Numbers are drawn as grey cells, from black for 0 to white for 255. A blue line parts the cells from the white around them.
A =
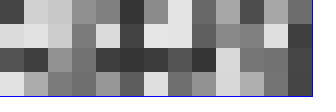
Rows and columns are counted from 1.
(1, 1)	68
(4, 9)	146
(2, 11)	128
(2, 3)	205
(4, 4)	111
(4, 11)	175
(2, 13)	64
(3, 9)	52
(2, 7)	229
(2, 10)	136
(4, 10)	216

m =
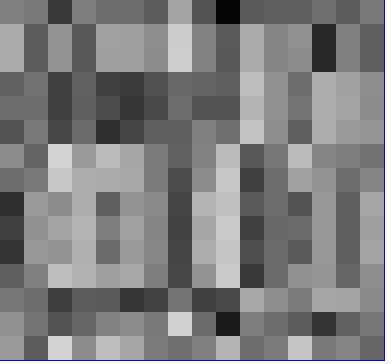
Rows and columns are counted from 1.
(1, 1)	128
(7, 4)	154
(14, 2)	116
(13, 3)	62
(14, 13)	93
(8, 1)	109
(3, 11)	170
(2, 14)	40
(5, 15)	163
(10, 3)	163
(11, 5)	106
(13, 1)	118
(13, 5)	91
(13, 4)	92
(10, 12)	104
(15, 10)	180
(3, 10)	88
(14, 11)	125
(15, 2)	92
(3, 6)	158
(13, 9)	64
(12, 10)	202
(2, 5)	160
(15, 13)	196
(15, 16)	103
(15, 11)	108
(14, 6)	140
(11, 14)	152
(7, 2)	100
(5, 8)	110
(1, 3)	56
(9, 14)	152
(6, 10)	112
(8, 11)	63
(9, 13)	82
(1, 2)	121
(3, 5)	158
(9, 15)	95

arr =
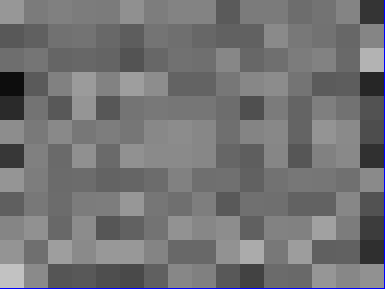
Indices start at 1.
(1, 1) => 151
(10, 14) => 161
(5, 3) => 88
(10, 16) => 60
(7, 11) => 94
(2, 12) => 138
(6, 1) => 141
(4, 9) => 99
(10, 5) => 86
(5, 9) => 118
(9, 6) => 151
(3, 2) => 117
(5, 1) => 42
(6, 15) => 138
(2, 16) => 133
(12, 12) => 107
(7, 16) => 48
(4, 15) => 93
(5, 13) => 100
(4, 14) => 91
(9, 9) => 126
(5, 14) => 127
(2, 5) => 104
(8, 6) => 101
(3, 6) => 83
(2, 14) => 114
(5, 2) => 115
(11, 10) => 146
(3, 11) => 103
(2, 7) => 116
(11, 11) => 171
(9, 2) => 120
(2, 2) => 96
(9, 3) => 108
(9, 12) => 111
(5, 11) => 79
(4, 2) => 90

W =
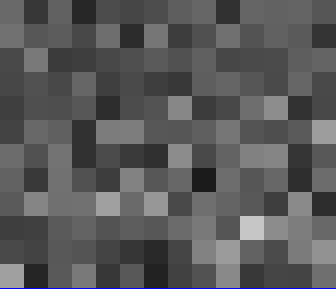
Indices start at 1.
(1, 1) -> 105
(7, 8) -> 140
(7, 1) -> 108
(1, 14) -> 86
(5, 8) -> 135
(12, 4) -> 121
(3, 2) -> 121
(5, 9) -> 60
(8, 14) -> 108
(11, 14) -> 146
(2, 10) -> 112
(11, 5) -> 68
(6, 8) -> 86
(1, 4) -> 39
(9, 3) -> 112
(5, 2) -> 79
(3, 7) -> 90
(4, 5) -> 63
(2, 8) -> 61
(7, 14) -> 88
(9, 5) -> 160
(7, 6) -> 58
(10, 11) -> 198
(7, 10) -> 99
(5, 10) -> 72
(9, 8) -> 73
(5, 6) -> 76
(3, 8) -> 81
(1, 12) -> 98
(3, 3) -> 59
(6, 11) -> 84
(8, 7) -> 87
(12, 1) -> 160
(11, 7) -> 41
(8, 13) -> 46
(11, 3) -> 88
